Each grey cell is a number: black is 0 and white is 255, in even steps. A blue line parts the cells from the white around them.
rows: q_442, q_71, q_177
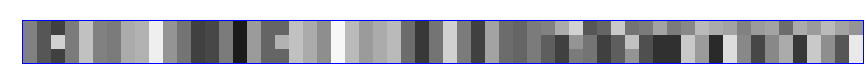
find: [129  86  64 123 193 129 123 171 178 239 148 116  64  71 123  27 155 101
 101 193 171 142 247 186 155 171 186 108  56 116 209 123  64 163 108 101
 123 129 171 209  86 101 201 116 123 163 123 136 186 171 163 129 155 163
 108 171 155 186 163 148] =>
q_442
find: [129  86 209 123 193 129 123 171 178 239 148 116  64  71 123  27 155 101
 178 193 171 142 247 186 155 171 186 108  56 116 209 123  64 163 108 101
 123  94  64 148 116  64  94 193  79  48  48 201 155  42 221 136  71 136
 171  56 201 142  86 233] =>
q_71

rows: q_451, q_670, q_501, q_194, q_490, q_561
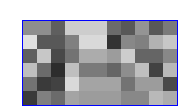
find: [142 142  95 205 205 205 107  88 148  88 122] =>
q_451

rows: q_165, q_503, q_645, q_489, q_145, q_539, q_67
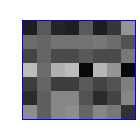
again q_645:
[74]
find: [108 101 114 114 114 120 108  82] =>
q_503
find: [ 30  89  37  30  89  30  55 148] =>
q_165
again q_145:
[61]

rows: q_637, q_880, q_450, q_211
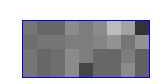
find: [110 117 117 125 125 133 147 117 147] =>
q_880
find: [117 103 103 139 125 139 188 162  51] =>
q_637
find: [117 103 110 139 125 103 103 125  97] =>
q_450

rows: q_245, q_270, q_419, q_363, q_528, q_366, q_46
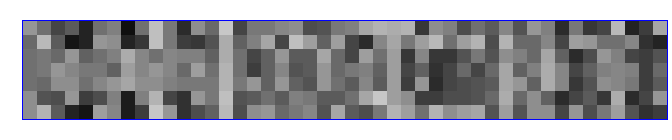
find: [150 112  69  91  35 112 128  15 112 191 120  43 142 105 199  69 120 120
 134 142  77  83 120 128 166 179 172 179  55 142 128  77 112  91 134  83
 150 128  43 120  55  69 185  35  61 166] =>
q_245
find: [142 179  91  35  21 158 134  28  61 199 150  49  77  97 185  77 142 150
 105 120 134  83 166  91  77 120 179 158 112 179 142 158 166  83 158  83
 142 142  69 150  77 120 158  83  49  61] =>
q_46

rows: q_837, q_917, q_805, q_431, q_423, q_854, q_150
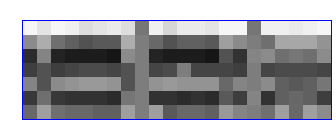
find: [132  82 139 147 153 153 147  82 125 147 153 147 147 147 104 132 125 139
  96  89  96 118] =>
q_423
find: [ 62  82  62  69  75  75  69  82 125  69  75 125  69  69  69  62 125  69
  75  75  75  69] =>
q_431
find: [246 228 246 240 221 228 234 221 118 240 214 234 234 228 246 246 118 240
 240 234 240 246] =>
q_837
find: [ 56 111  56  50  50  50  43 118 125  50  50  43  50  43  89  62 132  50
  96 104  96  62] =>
q_854

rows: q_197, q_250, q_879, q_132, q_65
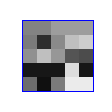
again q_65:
[235]
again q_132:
[23]
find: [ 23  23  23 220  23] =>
q_132
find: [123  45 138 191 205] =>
q_250

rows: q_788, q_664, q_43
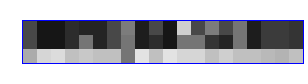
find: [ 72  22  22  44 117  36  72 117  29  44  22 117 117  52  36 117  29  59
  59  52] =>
q_664
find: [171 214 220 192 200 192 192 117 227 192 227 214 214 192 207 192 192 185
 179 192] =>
q_43
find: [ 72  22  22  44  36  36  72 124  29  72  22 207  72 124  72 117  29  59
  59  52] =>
q_788

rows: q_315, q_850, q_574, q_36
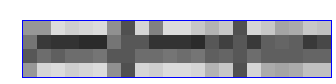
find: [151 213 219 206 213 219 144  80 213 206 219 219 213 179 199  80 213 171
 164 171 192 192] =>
q_36
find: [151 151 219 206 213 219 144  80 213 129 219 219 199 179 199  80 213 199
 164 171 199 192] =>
q_315
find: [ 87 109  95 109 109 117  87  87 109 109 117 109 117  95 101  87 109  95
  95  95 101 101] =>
q_574

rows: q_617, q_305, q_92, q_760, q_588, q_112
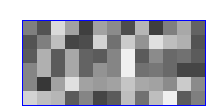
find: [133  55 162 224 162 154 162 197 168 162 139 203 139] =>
q_588
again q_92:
[91]
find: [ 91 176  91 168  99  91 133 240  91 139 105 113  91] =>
q_92
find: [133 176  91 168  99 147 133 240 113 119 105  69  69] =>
q_760

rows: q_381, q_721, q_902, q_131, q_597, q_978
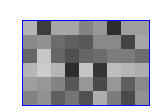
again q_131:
[181]
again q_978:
[145]
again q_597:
[151]

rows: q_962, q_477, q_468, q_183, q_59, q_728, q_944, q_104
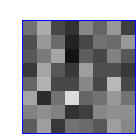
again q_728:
[114]
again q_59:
[71]
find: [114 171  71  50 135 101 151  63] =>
q_962
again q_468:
[87]

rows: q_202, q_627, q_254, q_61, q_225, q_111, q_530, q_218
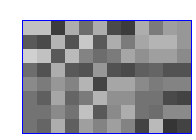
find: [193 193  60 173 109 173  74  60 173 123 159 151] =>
q_202
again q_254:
[159]
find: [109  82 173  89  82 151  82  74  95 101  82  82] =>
q_61
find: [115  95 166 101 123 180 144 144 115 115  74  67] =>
q_111
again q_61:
[82]
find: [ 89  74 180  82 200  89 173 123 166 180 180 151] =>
q_627

